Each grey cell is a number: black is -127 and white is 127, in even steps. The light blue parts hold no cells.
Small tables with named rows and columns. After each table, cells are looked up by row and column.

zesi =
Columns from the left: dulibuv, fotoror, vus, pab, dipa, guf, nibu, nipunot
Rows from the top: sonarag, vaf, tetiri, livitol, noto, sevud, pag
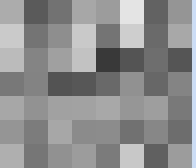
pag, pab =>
28
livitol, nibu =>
-24
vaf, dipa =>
-12
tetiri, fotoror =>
4
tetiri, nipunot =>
-41
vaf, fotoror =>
-11
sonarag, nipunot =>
21
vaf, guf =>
78
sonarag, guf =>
101
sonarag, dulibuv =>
44
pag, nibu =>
-31
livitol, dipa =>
-23

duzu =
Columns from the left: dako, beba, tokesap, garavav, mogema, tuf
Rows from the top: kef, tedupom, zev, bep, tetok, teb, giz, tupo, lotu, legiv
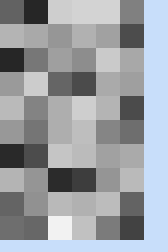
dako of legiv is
-17
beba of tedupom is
41
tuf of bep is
31
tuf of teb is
-17
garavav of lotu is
49
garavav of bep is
-52
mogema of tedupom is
33
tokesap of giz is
69
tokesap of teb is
46
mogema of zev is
74
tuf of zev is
40
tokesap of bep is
-26

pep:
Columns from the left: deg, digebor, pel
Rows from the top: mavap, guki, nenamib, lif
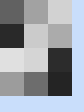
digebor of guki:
75
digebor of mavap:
34
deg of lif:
28
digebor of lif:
-18
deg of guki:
-86
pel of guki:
43
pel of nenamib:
-83
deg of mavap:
-30
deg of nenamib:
96
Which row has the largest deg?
nenamib

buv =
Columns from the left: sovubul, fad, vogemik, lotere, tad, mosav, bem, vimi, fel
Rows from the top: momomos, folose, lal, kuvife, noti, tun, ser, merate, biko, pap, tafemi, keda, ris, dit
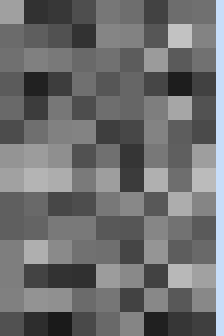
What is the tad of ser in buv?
-15
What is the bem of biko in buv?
-39
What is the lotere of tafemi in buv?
-14
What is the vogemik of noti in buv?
-8
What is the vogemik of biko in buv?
-56
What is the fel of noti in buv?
-45
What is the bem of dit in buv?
-95
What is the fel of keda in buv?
33

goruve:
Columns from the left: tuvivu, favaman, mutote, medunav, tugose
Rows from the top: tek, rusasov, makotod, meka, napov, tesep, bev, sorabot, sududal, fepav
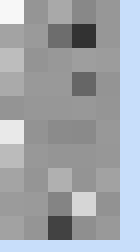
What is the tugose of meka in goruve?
20
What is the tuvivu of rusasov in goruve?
35
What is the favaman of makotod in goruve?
20
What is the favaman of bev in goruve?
24
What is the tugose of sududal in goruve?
18
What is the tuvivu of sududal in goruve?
27
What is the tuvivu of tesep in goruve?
105
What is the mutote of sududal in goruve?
4
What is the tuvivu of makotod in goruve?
61
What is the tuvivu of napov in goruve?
20
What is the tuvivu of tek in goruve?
119
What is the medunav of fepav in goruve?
15
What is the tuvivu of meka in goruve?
42
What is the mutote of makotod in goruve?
24
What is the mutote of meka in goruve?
25
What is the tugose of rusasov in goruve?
23
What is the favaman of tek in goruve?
21
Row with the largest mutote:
sorabot

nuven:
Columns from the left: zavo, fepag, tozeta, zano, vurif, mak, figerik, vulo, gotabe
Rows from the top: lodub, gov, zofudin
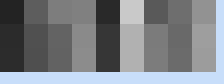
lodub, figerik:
-38
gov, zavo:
-84
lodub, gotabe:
18
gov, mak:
49
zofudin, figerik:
-3
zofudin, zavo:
-83
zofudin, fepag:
-48
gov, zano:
10
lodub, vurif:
-86
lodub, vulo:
-17
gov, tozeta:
-28
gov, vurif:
-73
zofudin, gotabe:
28
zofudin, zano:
12
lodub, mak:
73
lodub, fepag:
-34

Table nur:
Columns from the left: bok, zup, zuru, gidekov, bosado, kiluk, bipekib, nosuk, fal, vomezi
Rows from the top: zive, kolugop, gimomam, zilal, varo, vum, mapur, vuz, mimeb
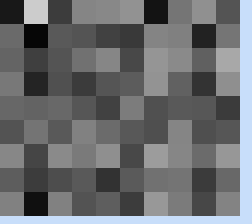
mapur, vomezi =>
23
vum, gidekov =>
1
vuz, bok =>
-34
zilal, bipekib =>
19
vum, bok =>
-44
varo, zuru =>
-23
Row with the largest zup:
zive

